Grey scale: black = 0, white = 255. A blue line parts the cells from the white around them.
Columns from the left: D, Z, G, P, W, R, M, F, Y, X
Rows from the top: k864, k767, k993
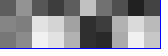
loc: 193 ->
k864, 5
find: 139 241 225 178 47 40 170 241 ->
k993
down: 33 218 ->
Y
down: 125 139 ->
Z

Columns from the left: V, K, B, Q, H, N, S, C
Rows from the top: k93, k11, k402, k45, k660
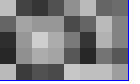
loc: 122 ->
k402, 4
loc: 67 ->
k93, 1
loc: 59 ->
k660, 1
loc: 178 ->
k402, 6

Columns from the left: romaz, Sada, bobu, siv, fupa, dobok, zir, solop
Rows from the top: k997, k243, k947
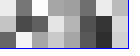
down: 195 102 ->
romaz
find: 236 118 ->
k997
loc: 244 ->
k947, 1
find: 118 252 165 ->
k997
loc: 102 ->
k947, 0

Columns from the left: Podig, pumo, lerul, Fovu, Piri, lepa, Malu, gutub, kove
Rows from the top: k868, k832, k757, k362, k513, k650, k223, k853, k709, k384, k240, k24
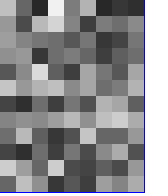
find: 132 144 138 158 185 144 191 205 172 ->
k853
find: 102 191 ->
k24
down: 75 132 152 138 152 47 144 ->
pumo
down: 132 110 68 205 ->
Podig

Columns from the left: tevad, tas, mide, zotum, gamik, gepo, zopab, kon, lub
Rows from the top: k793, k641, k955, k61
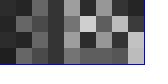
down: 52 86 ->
kon
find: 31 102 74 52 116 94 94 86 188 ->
k61
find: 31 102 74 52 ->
k61
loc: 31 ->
k61, 0

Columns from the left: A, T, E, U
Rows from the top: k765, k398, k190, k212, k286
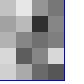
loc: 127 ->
k190, 3
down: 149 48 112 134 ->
E
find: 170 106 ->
k286
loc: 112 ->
k190, 2
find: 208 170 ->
k286
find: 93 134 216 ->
k212

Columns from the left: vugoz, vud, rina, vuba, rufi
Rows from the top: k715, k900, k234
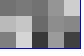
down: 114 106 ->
rina
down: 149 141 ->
vuba
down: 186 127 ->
vugoz
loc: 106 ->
k900, 2

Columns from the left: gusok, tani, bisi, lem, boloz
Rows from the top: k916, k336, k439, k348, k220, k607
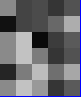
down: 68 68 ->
tani
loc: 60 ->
k439, 3
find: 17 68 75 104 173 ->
k336

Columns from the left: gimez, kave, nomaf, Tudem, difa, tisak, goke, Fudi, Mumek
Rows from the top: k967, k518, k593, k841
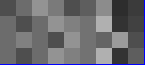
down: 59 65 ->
Mumek
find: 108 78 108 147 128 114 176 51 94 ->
k841
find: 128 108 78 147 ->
k593
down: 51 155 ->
Fudi
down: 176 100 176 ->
goke

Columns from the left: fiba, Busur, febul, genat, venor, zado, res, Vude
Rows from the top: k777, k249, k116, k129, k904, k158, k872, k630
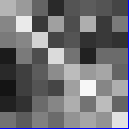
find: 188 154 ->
k904
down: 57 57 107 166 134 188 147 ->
res
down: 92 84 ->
febul
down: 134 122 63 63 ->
Busur
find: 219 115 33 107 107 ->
k129
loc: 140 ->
k904, 3
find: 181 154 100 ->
k777

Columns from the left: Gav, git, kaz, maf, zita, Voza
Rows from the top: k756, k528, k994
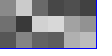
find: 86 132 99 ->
k994
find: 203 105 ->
k756
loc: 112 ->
k528, 0
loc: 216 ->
k528, 3
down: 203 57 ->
git

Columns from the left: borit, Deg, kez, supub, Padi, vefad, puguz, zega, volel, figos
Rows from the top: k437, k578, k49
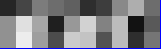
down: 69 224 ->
Deg
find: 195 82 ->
k49

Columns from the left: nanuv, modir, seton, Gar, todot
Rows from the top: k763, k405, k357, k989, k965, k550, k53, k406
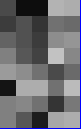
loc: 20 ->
k550, 0
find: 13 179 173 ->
k763
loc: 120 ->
k53, 4

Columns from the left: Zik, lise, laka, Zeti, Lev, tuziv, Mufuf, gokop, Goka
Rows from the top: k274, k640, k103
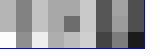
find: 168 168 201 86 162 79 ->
k274
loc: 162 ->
k274, 7

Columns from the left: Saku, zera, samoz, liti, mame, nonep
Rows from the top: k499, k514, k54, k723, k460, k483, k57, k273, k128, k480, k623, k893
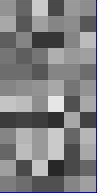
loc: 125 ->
k893, 0
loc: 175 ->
k723, 3
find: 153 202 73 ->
k480

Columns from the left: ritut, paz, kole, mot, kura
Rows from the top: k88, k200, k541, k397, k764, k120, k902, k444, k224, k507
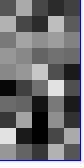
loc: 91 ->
k200, 4
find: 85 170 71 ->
k88
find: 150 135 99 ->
k397
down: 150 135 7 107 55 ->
ritut

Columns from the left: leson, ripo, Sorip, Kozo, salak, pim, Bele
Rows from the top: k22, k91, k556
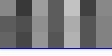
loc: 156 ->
k22, 2
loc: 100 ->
k556, 0
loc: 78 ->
k91, 1
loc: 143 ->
k91, 2
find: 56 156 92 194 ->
k22

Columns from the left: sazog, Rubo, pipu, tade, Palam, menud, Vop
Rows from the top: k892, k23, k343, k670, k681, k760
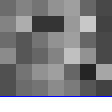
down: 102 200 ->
menud
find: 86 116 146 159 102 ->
k343
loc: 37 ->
k681, 5

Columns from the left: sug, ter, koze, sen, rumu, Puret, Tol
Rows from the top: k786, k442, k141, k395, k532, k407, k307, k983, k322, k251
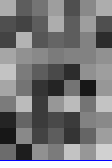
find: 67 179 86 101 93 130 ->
k141
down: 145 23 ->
Puret
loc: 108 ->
k251, 0
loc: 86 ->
k141, 2

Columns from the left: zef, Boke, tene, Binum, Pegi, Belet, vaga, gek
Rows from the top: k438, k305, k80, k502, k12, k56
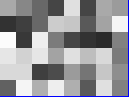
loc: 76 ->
k12, 3
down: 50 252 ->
zef
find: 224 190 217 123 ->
k502
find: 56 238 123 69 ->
k80
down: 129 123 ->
gek

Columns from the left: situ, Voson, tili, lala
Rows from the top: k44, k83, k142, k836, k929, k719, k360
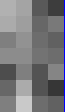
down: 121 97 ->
lala
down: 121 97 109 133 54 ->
lala
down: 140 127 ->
Voson

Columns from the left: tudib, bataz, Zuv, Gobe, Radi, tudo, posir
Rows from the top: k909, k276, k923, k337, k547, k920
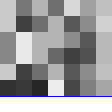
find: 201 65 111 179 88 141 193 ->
k547
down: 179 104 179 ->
Gobe
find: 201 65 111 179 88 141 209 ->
k276

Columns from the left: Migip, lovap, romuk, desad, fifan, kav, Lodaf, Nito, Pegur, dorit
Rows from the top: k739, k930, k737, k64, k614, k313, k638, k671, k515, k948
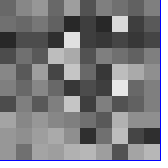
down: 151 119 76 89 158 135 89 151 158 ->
romuk
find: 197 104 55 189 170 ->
k614
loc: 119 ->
k930, 2
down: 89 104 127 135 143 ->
lovap
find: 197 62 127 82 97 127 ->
k638
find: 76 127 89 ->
k638

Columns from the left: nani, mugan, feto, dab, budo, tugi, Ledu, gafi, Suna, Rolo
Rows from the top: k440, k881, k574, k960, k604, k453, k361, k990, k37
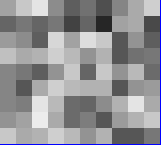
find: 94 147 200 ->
k604
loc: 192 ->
k960, 0
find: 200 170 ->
k37
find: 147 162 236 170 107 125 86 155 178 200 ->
k990
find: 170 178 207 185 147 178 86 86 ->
k37

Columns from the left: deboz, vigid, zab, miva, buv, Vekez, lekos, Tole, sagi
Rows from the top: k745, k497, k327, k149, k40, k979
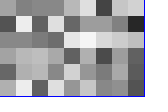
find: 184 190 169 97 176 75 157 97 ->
k149
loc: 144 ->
k979, 7
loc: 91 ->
k40, 8
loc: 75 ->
k149, 6
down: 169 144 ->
Tole
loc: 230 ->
k327, 4

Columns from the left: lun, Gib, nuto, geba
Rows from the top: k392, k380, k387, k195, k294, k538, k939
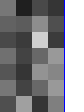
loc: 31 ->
k392, 1
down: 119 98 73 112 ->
lun
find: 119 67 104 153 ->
k538
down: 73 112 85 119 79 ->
lun
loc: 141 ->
k380, 2
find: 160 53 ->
k939

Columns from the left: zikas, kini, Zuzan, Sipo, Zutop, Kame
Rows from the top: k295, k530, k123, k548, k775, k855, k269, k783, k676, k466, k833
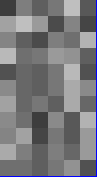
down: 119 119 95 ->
Sipo
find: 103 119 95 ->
k269
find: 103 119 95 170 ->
k269
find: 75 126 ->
k123
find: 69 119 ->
k676

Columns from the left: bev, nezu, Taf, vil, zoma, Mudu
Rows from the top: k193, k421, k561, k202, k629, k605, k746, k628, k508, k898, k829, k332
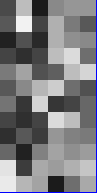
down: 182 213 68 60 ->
Taf
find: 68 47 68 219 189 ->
k628
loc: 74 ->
k193, 0
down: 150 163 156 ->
vil
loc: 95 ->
k629, 3
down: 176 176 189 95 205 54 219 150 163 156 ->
vil
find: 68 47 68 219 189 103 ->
k628

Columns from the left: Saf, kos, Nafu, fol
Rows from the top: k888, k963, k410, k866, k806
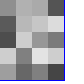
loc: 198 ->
k963, 2
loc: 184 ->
k963, 1
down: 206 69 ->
fol

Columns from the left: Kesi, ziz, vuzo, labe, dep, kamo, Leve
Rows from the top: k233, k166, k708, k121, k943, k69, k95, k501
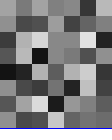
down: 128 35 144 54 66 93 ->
Leve
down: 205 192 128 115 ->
kamo

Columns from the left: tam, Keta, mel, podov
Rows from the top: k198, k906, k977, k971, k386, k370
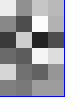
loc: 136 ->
k906, 0
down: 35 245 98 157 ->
mel

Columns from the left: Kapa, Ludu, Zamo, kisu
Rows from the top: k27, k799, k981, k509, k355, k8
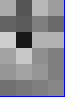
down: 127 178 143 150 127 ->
Zamo
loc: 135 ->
k8, 3
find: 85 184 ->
k27
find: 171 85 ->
k27
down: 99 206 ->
Kapa
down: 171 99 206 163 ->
Kapa
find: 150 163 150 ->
k355

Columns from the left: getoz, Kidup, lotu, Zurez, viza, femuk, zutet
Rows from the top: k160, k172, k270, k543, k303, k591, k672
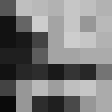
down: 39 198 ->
femuk
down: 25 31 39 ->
Kidup
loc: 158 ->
k591, 3

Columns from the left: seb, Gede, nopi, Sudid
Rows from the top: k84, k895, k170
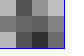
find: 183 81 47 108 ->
k170
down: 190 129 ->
Sudid

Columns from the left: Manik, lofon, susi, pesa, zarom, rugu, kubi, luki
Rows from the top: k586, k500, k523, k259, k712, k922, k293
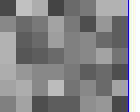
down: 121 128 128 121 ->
zarom
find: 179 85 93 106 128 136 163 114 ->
k259
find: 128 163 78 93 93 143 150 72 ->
k293
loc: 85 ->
k259, 1
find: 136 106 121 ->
k500
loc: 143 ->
k293, 5

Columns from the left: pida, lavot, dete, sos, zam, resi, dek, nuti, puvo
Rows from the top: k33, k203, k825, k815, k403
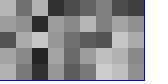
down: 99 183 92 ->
resi
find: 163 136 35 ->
k815
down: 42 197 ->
dete

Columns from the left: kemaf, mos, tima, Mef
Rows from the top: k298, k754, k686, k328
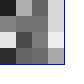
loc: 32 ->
k298, 0
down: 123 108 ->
tima
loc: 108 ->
k328, 2
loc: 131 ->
k754, 0
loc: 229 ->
k686, 0
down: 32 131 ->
kemaf
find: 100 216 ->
k298

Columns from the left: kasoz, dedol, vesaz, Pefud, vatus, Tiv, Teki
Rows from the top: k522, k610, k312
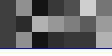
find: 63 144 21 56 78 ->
k522
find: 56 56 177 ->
k312
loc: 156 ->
k610, 6
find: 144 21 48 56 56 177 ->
k312
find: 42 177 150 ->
k610
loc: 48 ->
k312, 3
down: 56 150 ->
Pefud

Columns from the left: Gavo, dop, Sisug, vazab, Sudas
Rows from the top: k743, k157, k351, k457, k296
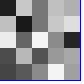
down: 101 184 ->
dop
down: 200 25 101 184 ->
dop
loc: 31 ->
k743, 0
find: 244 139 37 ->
k351
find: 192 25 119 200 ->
k157

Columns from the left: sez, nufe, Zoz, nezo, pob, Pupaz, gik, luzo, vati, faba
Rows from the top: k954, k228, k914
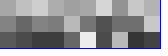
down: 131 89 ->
sez
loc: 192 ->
k954, 1
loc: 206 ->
k954, 2
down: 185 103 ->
pob
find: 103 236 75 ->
k914
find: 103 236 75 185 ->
k914
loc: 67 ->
k914, 9

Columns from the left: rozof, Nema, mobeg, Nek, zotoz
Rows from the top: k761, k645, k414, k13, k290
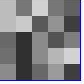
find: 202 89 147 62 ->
k645
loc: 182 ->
k13, 3
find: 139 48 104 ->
k290
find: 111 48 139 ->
k13
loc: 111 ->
k13, 0

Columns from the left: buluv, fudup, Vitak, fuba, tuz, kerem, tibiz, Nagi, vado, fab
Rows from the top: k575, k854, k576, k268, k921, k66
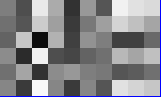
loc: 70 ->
k268, 4
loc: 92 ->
k921, 8
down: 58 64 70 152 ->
tuz
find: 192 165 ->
k854

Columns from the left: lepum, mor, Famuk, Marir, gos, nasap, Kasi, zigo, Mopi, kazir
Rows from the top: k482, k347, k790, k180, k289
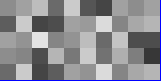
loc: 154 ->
k347, 5
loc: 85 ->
k482, 5

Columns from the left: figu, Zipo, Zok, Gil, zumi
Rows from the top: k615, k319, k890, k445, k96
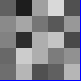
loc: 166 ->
k319, 1
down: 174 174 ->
Zok

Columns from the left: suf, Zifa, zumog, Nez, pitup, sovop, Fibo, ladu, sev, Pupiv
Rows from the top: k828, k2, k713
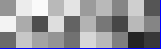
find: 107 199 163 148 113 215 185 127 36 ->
k713
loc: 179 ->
k2, 5
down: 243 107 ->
suf

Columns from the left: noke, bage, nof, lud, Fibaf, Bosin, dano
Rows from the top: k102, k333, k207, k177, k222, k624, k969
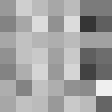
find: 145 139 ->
k624
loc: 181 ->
k207, 2
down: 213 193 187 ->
nof
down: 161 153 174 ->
lud
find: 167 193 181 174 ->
k207

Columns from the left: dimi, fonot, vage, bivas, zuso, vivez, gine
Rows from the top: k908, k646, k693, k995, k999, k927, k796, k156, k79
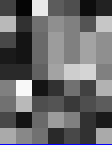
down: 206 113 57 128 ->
zuso
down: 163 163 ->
vivez
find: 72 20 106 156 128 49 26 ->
k156
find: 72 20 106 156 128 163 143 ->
k693
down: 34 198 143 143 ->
gine
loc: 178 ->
k927, 6
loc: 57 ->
k796, 4

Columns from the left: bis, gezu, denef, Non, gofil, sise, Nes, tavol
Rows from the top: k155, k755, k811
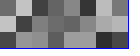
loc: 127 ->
k755, 2
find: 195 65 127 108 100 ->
k755
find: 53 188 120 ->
k155
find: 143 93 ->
k811
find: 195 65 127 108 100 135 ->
k755

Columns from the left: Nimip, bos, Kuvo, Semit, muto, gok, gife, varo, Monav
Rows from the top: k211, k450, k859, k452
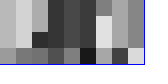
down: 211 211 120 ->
bos
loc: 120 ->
k452, 1

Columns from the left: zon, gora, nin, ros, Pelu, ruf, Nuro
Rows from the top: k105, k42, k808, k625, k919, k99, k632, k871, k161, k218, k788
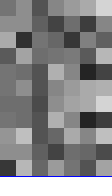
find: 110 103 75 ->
k218
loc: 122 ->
k625, 4

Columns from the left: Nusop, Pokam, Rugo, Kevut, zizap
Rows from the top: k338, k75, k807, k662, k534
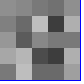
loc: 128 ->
k75, 0
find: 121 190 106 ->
k534

